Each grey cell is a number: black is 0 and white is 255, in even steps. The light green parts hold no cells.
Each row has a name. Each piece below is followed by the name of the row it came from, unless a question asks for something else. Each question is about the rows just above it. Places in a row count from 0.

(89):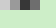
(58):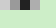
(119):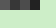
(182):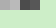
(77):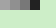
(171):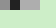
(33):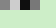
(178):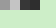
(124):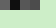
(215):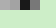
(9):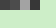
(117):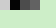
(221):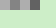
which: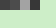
(9)
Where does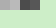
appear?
(182)
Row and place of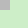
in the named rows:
(182), 1
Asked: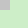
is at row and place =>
(178), 1
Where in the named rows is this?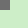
(89), 3
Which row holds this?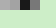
(215)
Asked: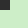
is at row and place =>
(178), 3

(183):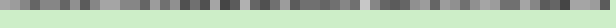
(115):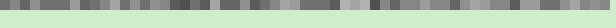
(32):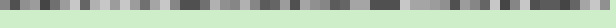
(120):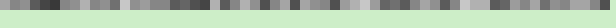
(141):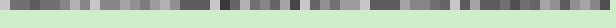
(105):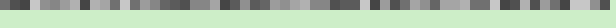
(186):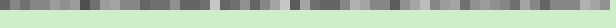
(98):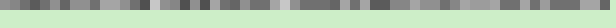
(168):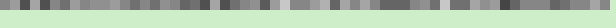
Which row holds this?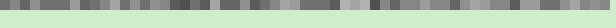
(115)
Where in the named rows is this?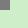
(141), 14
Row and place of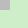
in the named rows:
(186), 42

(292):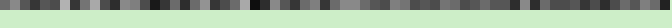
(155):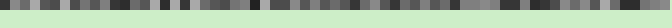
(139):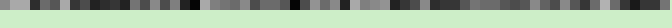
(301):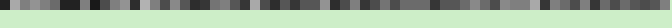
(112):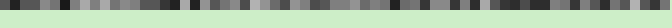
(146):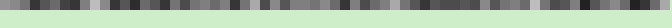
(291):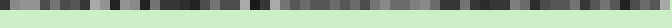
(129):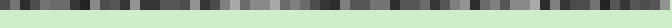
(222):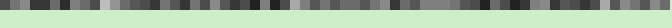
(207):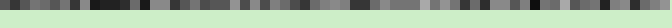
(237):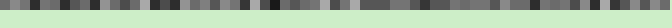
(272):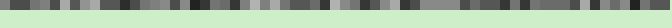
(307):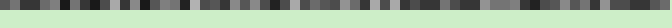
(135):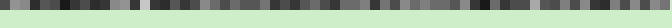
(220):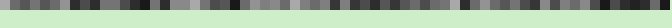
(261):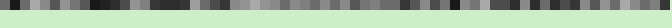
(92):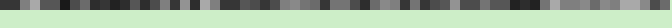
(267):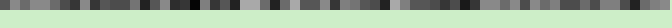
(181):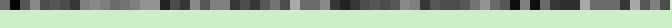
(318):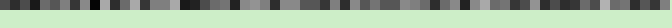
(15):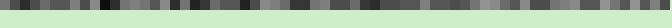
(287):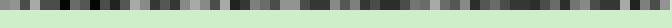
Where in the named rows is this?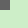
(139), 54
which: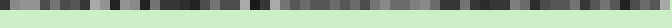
(291)
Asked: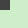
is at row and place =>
(146), 6
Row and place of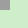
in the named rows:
(261), 19

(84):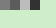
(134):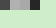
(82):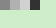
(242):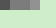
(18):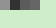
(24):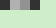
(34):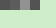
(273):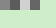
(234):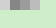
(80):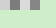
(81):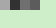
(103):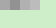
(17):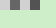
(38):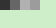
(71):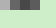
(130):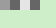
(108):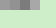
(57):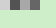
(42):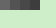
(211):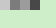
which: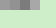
(108)
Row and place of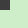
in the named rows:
(42), 3
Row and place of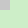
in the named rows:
(211), 0
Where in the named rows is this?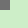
(81), 2

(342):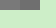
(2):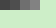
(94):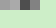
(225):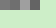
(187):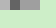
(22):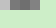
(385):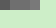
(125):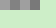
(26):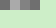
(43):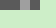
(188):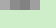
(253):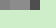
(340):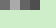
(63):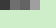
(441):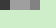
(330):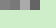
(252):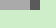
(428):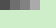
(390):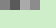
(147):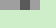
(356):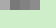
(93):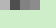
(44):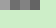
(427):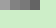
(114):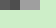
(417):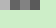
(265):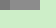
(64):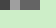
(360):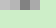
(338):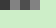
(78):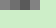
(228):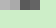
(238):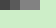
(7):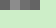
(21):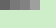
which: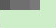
(385)
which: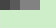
(238)

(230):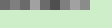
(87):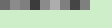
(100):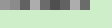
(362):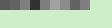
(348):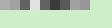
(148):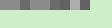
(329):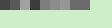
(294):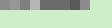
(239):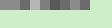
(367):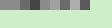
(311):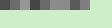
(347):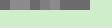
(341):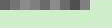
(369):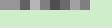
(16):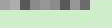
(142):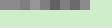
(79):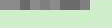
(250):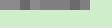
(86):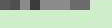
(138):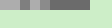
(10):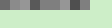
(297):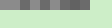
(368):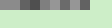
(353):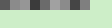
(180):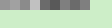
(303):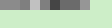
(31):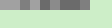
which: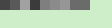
(329)
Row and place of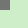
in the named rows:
(341), 1

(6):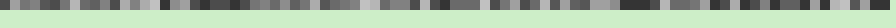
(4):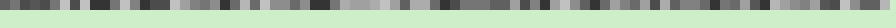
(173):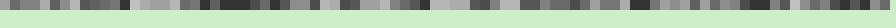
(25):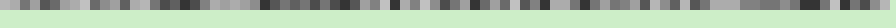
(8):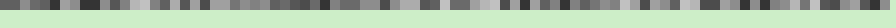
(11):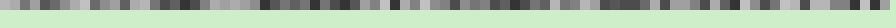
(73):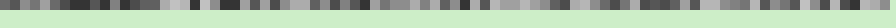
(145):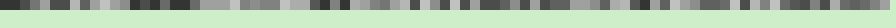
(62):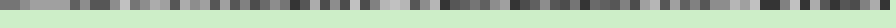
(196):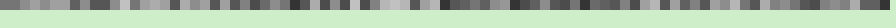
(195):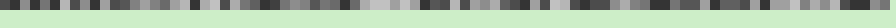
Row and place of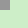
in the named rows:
(196), 50
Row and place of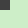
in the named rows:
(195), 27

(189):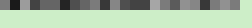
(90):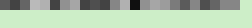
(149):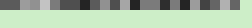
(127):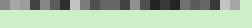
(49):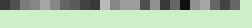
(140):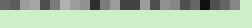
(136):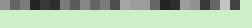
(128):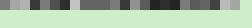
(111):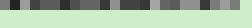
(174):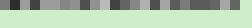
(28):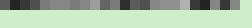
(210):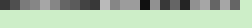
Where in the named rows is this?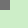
(127), 18
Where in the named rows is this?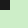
(189), 1

